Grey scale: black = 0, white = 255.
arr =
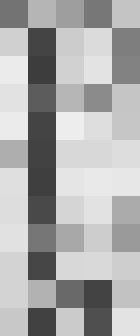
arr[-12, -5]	115
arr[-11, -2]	219
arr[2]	[235, 61, 209, 227, 130]
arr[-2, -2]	67
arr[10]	[211, 178, 105, 67, 194]
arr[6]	[223, 63, 229, 233, 231]
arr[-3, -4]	70
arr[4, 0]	235
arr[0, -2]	119
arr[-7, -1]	221
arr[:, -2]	[119, 219, 227, 139, 222, 216, 233, 226, 205, 217, 67, 79]
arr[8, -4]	118
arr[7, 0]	221
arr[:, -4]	[181, 68, 61, 92, 68, 66, 63, 73, 118, 70, 178, 65]

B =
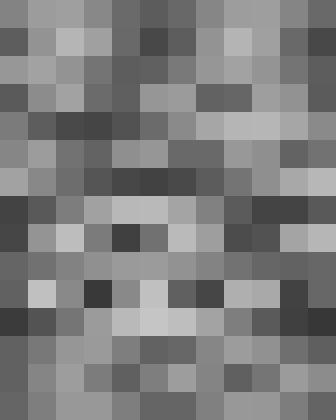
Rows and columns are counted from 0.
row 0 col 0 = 131
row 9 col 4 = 154
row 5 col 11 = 114
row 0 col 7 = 134
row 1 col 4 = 105
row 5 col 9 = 143
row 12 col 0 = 97
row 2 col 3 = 116
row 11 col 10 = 64
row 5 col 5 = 150
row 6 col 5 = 66
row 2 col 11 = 93
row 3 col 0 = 90
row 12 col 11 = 95
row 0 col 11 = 105
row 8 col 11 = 182
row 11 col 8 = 126
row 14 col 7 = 128
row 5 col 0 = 134
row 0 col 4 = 106
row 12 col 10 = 111
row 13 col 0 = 97
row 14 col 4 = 126
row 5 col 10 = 99
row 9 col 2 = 130
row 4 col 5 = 107
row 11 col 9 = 90
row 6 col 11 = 183
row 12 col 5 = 98
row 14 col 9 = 151
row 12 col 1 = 120
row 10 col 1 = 192
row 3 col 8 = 102
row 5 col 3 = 99
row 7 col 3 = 161

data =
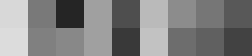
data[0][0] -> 216
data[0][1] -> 121
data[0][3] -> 160
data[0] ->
[216, 121, 37, 160, 78, 186, 140, 118, 88]
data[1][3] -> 160
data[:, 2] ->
[37, 136]

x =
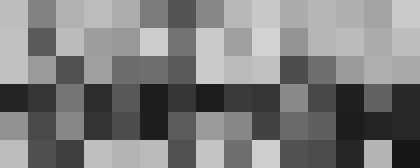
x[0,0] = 188
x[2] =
[193, 154, 81, 159, 108, 111, 90, 202, 186, 192, 77, 111, 155, 175, 169]
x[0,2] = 177
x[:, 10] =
[171, 148, 77, 138, 106, 81]
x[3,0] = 36
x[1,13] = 171
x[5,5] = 187
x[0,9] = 200
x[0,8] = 184
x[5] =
[189, 79, 62, 191, 179, 187, 81, 196, 110, 206, 81, 76, 38, 180, 23]
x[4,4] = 76
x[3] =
[36, 54, 117, 44, 88, 29, 54, 29, 58, 53, 138, 72, 32, 97, 41]
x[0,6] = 84
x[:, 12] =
[176, 187, 155, 32, 30, 38]
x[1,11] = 182
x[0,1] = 130
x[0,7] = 134
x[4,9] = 66

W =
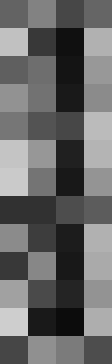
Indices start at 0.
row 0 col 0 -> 99
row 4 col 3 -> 187
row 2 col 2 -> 20
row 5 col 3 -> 180
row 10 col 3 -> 147
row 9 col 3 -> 170
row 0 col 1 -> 130
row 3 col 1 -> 114
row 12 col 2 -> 123
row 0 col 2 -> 71
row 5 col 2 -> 32
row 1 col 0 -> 193
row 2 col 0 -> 95
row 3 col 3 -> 139
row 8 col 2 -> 28
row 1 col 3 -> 177

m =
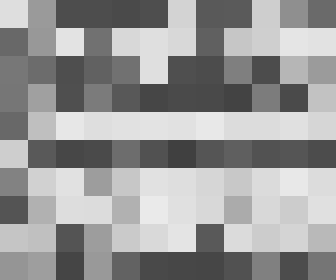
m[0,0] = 222
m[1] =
[104, 152, 227, 113, 216, 223, 216, 96, 198, 207, 229, 226]
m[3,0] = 118
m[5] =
[206, 89, 71, 74, 109, 81, 64, 85, 95, 82, 85, 76]
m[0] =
[222, 154, 77, 77, 74, 78, 211, 89, 90, 206, 143, 106]
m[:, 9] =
[206, 207, 76, 124, 220, 82, 219, 216, 204, 128]
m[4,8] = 220
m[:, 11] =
[106, 226, 155, 194, 214, 76, 220, 224, 185, 117]
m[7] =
[84, 177, 221, 220, 177, 234, 224, 216, 171, 216, 204, 224]
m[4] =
[104, 191, 231, 222, 225, 227, 225, 232, 220, 220, 224, 214]
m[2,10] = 182
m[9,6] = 71
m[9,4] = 98
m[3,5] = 70
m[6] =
[130, 209, 225, 157, 199, 225, 222, 214, 200, 219, 232, 220]
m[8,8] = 219
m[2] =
[119, 108, 78, 97, 113, 223, 79, 76, 127, 76, 182, 155]
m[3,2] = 79
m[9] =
[149, 158, 69, 153, 98, 73, 71, 70, 81, 128, 76, 117]
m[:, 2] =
[77, 227, 78, 79, 231, 71, 225, 221, 84, 69]
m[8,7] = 89
